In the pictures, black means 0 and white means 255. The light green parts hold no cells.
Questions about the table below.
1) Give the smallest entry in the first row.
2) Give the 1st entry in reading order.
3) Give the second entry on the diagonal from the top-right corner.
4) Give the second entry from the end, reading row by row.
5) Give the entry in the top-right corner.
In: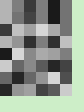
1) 26
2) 180
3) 26
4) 91
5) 115

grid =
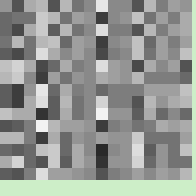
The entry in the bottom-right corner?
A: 183
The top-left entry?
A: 148
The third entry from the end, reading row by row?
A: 159
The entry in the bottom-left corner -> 93
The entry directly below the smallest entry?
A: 51
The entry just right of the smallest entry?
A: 137
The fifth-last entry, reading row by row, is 159
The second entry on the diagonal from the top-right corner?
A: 125
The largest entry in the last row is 221
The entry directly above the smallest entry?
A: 159
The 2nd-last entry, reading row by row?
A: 148
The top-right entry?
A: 148
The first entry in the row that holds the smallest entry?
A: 105
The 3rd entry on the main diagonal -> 171
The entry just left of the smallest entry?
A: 137
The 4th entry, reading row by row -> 183
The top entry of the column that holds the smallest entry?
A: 230
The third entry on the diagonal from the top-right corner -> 125
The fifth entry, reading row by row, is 83

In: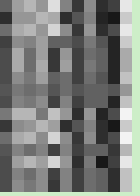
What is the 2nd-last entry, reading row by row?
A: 46
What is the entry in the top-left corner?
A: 97
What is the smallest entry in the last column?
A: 150
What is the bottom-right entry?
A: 193
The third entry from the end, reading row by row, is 97
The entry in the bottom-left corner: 76
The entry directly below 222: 170
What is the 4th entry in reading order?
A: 150
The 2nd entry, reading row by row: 159
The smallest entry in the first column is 46
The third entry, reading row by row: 182
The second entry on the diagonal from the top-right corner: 24
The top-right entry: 231
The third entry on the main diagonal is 182
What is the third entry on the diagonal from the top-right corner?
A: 46
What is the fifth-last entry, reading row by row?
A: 64
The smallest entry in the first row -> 46
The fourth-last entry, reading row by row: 109

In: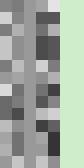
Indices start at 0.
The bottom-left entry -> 153
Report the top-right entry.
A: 228
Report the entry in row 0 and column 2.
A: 153
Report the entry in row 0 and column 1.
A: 124
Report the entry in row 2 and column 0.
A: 124
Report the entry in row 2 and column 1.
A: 176
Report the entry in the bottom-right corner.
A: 143
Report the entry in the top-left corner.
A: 133
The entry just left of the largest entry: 164
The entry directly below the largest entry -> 86
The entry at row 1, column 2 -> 153
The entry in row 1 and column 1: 133
